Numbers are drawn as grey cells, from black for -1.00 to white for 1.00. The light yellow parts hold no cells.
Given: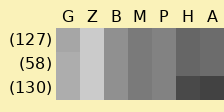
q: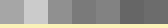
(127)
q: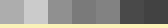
(130)

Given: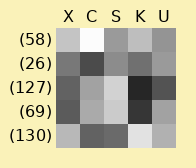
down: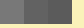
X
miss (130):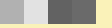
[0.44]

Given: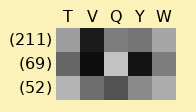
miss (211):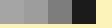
[-0.08]
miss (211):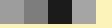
[-0.08]
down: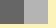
T
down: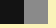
Y
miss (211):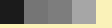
[0.24]

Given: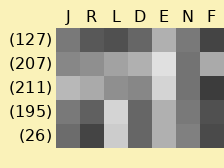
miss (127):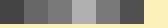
[-0.31]
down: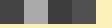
F
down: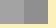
L
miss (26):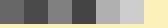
[-0.15]

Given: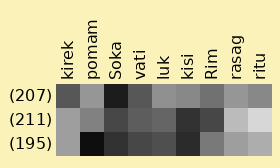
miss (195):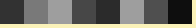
[0.36]
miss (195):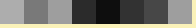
[-0.38]
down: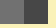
Rim
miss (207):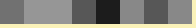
[0.13]

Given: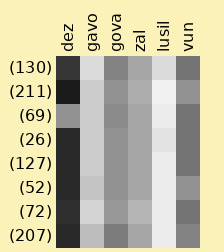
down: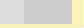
gavo
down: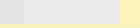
lusil
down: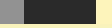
dez
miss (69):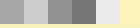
[0.09]
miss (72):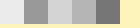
[-0.63]
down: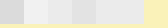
lusil
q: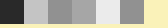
(52)

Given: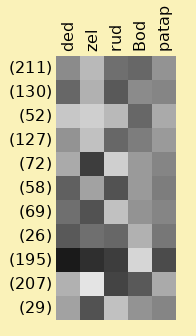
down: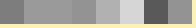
Bod
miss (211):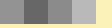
[-0.13]
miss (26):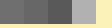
[-0.07]
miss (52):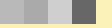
[0.56]
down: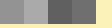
ded
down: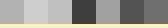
zel

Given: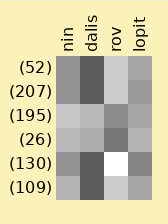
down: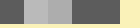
dalis
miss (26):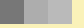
[0.41]
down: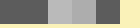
dalis
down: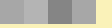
lopit
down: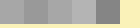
lopit
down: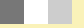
rov
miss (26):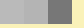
[0.36]

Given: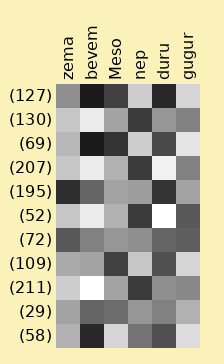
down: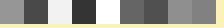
duru
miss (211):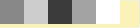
[0.12]
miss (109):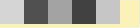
[0.33]
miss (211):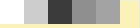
[0.07]
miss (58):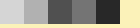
[0.73]
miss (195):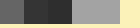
[0.23]

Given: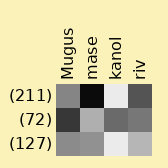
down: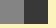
Mugus
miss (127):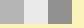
[0.09]
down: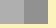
mase

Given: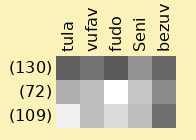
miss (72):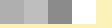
[0.55]
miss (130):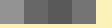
[-0.24]
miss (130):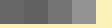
[-0.30]
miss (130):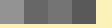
[-0.24]
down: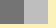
vufav
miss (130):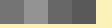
[-0.24]
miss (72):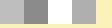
[0.55]

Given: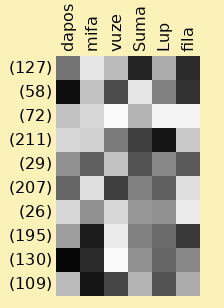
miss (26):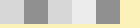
[0.19]
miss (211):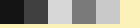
[0.64]

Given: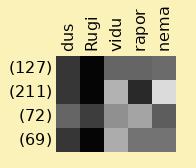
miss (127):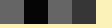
[-0.16]
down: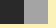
rapor
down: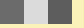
nema
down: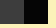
Rugi

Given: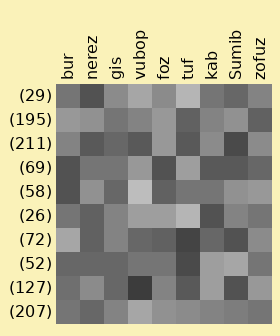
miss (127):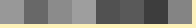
[-0.13]
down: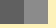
zofuz
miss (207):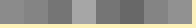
[-0.02]
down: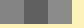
zofuz
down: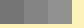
foz

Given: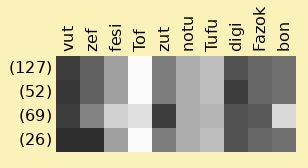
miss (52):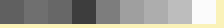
[-0.58]
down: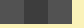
digi

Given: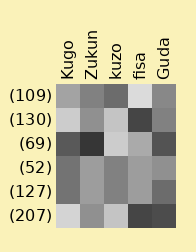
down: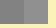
Zukun
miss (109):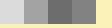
[0.07]
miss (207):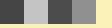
[0.66]

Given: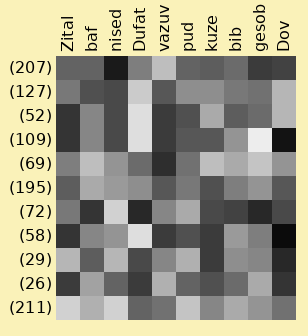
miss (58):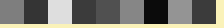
[0.21]
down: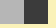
Zital
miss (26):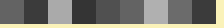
[0.27]

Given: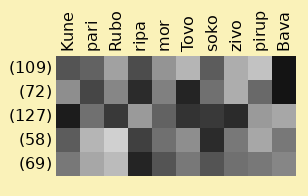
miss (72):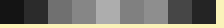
[-0.18]
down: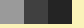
ripa
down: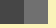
pari
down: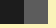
Kune
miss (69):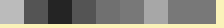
[0.05]
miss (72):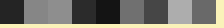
[0.00]
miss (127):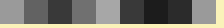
[-0.60]

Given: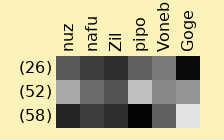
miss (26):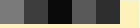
[-0.25]
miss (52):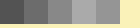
[0.50]
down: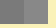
Voneb
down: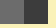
nafu
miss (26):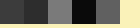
[-0.30]

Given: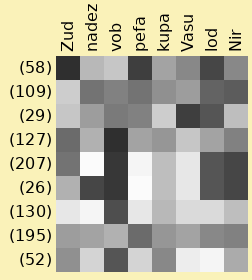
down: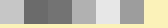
Zud
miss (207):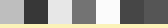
[0.92]
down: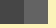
lod
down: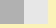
Zud
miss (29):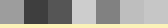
[-0.04]
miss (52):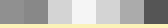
[0.86]

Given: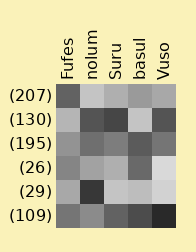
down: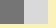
Vuso
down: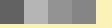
Fufes
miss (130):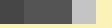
[0.42]
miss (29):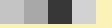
[0.48]
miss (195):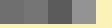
[-0.02]
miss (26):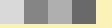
[0.27]
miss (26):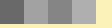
[0.70]

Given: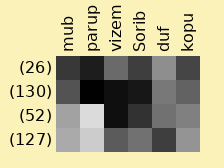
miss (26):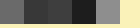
[-0.46]
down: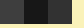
Sorib
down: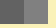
kopu

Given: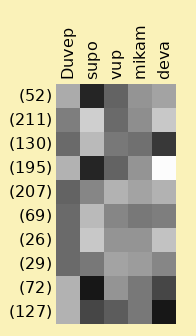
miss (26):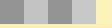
[-0.17]
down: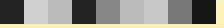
supo
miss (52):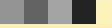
[0.34]
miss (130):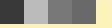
[-0.12]

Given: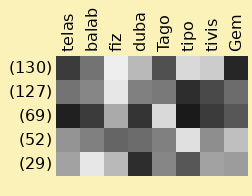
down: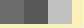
Gem
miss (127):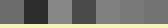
[0.81]
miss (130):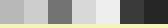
[-0.37]
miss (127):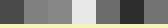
[-0.05]
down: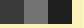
telas
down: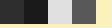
tipo
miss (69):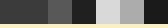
[-0.59]

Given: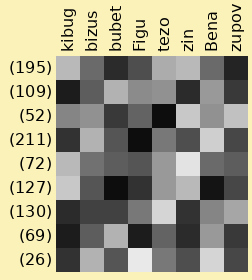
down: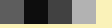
bubet
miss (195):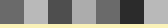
[-0.72]
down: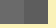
bizus
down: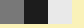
Figu
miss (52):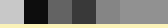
[0.51]
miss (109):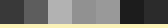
[0.09]
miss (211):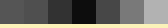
[0.62]

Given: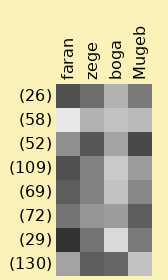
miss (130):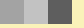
[-0.20]
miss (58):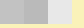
[0.40]
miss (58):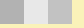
[0.46]
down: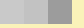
boga

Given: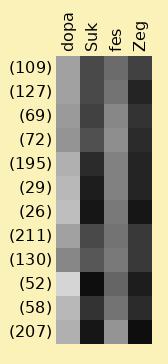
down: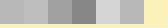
dopa
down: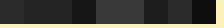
Zeg
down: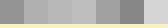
dopa
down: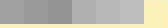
dopa
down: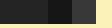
Zeg

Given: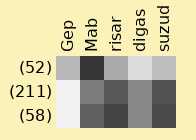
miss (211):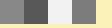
[-0.36]
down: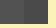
suzud
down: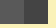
risar

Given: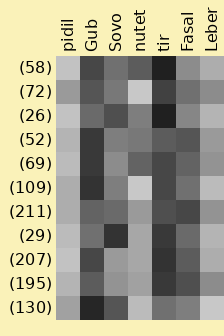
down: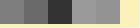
Sovo
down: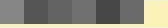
Fasal
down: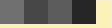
Gub

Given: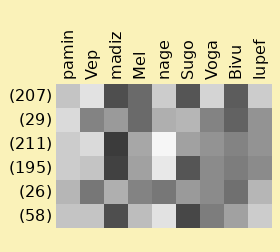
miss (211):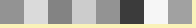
[0.31]
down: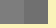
Bivu
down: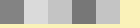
Vep
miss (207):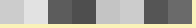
[0.66]
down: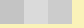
pamin

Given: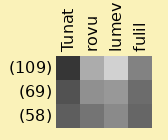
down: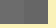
fulil
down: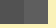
Tunat
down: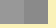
lumev
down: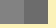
fulil
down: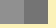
rovu
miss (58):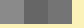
[-0.26]

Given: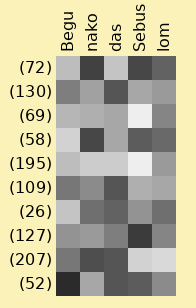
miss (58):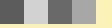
[-0.44]
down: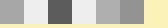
Sebus
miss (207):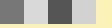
[-0.39]
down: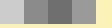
nako
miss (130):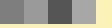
[0.26]

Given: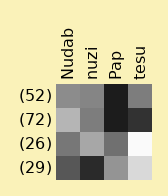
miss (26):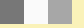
[-0.12]
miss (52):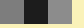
[0.04]

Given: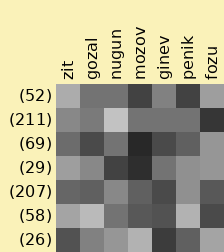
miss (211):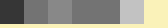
[-0.04]
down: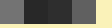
mozov
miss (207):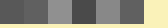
[-0.20]
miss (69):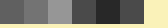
[-0.15]

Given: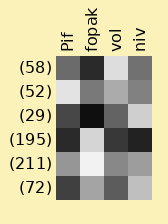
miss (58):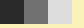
[-0.16]
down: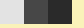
Pif
